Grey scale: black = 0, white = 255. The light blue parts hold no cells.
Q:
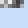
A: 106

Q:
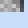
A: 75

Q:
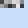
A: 138

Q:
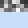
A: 74

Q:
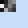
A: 74

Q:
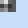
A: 90
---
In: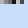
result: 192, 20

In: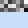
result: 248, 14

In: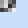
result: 239, 44

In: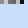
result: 204, 16

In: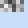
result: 240, 62

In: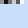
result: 249, 19

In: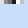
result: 251, 29

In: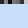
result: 200, 12

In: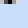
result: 221, 0

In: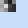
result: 218, 28
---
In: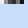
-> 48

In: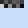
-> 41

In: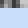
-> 89

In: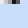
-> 156

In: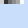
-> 140

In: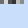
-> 53

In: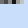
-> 20

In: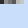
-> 89

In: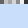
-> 139
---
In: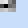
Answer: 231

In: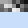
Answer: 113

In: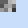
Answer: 97

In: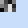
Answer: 68

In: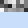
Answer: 113

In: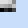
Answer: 223
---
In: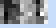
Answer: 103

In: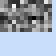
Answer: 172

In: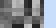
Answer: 34

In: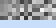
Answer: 215

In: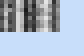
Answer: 80

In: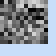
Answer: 69

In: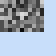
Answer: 106

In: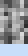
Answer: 188
